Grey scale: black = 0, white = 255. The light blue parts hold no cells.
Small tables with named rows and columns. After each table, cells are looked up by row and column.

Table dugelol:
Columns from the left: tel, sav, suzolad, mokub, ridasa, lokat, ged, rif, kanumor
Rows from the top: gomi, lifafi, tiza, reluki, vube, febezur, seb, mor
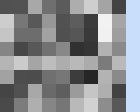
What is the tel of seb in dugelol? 69
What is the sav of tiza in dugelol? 109
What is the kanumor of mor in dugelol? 88
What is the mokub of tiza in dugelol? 162
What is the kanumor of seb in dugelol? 66
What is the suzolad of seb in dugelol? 168
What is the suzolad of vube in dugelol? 165
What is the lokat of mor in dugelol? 185

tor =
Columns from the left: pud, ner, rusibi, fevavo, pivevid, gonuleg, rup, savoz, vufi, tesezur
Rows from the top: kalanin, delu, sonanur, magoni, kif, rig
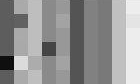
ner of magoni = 169
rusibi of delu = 190
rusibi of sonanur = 190
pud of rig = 93
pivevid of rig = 152
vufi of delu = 192
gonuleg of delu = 84
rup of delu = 129
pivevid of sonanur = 152
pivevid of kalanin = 152
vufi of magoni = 192
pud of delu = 93
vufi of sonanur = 192
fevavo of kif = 138
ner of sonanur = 170
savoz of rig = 121
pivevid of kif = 163
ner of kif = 219
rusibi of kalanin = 190
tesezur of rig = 237
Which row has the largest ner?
kif

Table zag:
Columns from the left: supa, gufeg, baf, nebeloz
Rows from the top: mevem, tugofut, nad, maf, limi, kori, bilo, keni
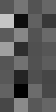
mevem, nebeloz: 103
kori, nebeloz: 70
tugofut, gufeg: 13
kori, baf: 79
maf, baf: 80
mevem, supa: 87
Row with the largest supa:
tugofut

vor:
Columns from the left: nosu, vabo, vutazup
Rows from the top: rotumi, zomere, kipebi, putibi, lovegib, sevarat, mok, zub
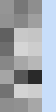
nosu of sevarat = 165
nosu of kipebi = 96
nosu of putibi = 109
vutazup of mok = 206
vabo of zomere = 135
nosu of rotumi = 149
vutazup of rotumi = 142
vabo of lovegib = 167
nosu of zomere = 146
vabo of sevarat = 87
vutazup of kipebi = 197
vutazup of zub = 167
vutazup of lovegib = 183
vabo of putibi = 213

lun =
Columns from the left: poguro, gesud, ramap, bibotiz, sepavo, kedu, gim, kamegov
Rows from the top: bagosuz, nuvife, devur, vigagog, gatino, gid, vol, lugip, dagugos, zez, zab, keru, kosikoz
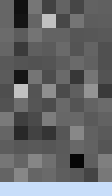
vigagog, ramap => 95
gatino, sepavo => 93
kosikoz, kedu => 88
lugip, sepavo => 105
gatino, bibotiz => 84
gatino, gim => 97
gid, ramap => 117
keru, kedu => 6
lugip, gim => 99
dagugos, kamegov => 98
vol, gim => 148
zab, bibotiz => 86
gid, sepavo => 106
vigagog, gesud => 58

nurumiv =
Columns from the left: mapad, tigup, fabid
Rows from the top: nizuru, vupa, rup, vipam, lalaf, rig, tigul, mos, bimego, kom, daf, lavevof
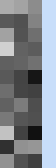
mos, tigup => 124
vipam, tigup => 98
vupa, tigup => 81
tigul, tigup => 69
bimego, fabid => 80
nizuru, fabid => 140
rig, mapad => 89
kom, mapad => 194
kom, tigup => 66
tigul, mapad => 110
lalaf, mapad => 96
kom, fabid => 17
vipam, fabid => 92

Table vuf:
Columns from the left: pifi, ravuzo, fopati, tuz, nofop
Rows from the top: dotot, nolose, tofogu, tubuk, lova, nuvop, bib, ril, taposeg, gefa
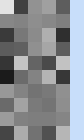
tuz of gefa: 81
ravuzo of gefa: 172
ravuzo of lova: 196
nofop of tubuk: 93
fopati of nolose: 142
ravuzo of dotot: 65
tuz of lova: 74

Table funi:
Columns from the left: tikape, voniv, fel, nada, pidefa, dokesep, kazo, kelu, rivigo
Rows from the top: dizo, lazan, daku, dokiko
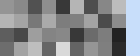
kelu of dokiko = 127
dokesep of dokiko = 100
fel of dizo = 81
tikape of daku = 94
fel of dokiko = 190
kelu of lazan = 75

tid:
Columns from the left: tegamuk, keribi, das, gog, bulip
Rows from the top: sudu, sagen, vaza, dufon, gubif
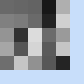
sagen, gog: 34
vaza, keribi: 49
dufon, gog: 90
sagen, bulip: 208
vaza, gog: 107
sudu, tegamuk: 105
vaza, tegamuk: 148
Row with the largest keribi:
gubif

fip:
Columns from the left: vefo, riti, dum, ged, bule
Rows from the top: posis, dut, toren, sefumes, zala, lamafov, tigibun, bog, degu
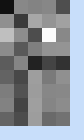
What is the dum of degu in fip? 157
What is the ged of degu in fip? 106
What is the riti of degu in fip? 76
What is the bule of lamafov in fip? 144
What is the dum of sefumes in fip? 127
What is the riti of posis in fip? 136
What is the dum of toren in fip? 77
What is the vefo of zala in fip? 92
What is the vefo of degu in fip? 100
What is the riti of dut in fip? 58
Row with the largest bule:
dut

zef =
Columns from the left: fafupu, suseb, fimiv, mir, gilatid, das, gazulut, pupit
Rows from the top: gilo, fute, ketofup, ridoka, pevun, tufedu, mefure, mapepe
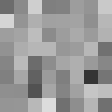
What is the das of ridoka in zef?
156
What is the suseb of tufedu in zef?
167
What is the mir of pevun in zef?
141
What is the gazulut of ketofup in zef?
155
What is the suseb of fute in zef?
148
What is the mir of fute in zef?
161
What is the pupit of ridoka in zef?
113
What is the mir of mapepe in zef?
220
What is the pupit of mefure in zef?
190
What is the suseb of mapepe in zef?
150
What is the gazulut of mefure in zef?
197

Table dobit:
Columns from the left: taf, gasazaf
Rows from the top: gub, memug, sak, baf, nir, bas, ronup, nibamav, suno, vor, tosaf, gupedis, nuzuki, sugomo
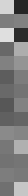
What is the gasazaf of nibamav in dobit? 130
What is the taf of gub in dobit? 213
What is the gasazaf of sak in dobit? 43
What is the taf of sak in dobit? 223
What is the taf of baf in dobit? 104
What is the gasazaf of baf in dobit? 173
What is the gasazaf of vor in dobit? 133
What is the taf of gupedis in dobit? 114
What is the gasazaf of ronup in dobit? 115
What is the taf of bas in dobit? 93
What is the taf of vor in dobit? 138
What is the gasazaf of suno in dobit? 101
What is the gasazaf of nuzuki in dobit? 121
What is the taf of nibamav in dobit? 87
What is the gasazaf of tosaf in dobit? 176
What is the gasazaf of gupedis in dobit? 117
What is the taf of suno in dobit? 96
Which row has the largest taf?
sak

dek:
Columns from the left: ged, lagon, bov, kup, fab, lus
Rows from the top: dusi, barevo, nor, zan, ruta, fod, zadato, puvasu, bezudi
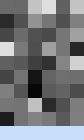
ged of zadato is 127
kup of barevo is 118
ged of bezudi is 29
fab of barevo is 80
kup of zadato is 91
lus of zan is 39
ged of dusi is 106
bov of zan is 79
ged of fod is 68
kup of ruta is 49
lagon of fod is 115
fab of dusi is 97
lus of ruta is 209
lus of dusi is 196
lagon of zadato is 85
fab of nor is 118
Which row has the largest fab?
ruta

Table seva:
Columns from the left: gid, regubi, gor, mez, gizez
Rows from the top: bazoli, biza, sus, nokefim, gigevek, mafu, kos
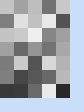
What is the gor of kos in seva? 106
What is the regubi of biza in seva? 225
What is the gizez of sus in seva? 159
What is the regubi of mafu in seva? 71
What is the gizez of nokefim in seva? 168
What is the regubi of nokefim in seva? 104
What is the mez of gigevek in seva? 216

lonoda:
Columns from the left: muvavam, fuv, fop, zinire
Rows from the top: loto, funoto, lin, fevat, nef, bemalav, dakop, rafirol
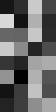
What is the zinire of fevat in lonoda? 76
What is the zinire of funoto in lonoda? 40
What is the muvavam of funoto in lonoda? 216
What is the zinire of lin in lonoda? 43
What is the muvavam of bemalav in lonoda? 147
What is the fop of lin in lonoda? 199
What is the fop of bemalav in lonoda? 177
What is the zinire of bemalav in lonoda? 85
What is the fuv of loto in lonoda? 46
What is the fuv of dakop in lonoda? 61
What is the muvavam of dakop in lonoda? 19
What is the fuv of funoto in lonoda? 18

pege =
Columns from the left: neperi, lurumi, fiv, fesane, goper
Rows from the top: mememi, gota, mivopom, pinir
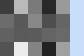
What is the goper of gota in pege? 101
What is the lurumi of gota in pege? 89
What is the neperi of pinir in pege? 83
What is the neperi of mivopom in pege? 97
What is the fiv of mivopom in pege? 91
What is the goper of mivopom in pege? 105
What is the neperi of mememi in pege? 61
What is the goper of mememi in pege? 154
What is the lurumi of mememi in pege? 185
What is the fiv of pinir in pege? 131
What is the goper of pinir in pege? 160
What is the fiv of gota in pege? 136
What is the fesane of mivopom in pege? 100
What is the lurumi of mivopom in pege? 90
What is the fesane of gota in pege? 78
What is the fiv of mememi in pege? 122
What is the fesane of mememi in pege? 40
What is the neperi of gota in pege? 108

